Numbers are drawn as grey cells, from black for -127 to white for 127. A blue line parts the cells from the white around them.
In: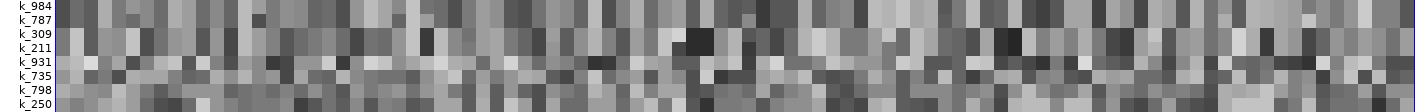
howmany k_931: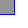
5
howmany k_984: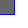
6
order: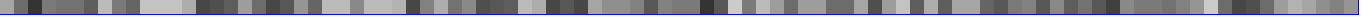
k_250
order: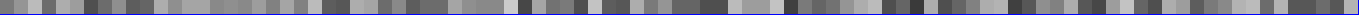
k_787
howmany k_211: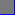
9

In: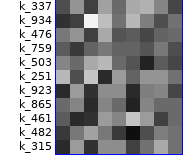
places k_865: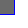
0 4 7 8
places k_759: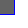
2 4 5

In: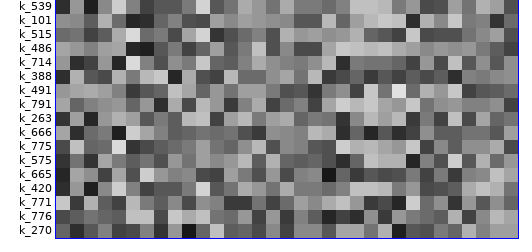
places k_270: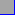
20 21
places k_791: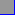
4 6 11 24 28
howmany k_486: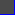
2

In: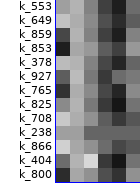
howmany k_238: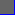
4
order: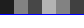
k_859
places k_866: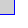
0

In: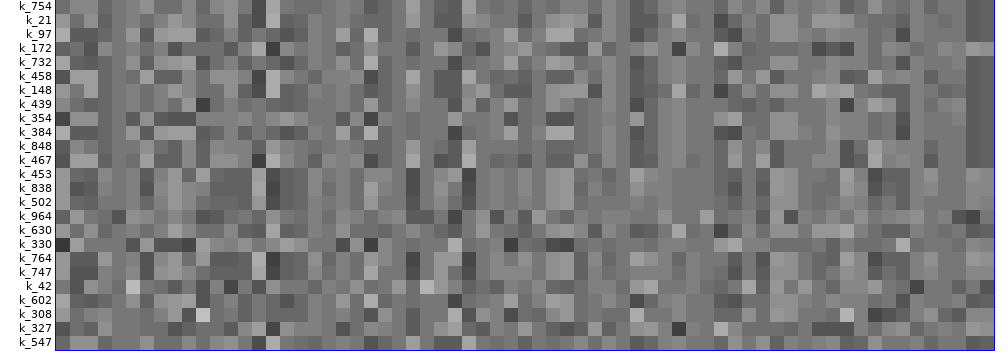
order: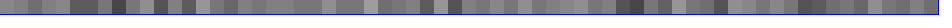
k_964
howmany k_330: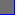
13
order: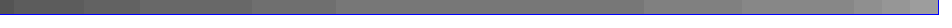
k_848
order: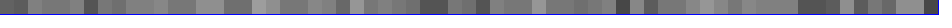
k_354

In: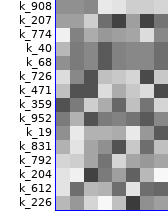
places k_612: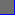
1 4 6
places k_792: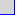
0 4
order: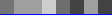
k_207
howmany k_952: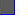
1
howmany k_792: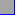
3
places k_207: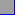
0 1 5
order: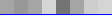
k_792

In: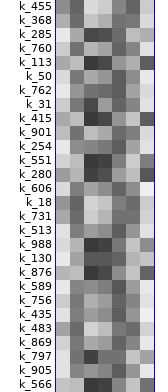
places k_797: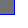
1 3 4
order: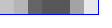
k_130

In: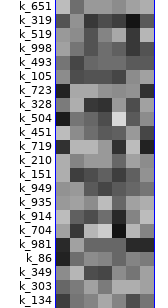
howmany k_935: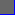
1
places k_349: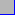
1
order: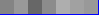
k_210
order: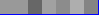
k_210
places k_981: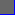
2 3 4
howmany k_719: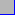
2
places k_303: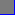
1 3

